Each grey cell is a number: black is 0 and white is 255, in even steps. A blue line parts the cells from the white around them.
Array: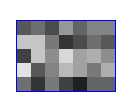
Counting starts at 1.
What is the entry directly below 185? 64
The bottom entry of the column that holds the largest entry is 111
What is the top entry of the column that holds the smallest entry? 100
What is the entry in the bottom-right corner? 100
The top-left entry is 88
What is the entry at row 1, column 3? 76
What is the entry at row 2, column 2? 197

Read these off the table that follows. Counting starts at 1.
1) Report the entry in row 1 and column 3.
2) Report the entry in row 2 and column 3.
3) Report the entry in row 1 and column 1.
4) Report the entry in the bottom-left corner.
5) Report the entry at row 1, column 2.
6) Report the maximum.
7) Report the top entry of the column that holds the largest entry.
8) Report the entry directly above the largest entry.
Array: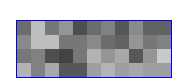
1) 119
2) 190
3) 108
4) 179
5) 190
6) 201
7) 98
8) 129

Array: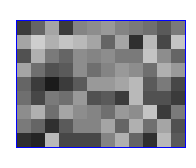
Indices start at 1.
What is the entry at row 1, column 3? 165
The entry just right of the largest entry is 176
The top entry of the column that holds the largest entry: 101
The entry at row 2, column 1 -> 165
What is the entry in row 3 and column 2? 176
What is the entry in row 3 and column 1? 81
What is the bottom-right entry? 90
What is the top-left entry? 59
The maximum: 206
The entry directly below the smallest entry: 122
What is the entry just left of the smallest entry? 59
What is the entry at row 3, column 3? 122
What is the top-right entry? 122
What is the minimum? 27
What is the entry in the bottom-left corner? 47
